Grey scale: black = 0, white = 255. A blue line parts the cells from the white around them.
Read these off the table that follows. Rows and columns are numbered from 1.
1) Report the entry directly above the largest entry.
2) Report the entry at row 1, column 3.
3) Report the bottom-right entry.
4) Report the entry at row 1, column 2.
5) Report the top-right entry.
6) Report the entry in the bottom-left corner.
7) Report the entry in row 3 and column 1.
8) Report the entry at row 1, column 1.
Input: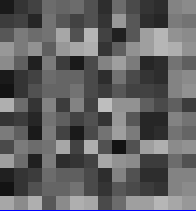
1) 60
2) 66
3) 152
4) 52
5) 139
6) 167
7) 87
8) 26

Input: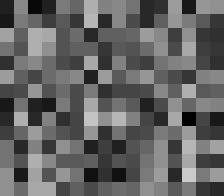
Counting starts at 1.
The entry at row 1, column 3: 8
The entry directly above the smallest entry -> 102
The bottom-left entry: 144
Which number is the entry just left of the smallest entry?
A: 168
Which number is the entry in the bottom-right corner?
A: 40
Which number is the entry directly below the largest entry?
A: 122
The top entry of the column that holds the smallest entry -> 24
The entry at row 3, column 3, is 175
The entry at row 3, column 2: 96
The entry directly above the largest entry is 168
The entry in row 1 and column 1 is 32
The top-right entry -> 144
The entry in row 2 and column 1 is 24
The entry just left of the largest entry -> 40
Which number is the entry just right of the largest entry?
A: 122
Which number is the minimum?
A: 1
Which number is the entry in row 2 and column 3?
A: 102
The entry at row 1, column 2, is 136
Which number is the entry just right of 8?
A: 32
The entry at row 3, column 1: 162
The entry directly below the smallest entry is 156

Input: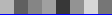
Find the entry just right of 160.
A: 55
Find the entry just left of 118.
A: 215

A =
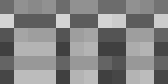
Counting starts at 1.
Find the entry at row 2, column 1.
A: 212
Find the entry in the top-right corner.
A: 115
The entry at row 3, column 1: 84
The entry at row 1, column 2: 145
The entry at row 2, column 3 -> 92
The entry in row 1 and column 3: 137
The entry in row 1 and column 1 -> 108
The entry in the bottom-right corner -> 70
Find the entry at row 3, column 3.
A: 158

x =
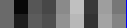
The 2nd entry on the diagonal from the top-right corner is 164
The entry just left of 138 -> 71
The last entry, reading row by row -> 132
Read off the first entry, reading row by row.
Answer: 106
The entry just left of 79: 92

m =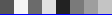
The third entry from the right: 122
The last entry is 196
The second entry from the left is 245
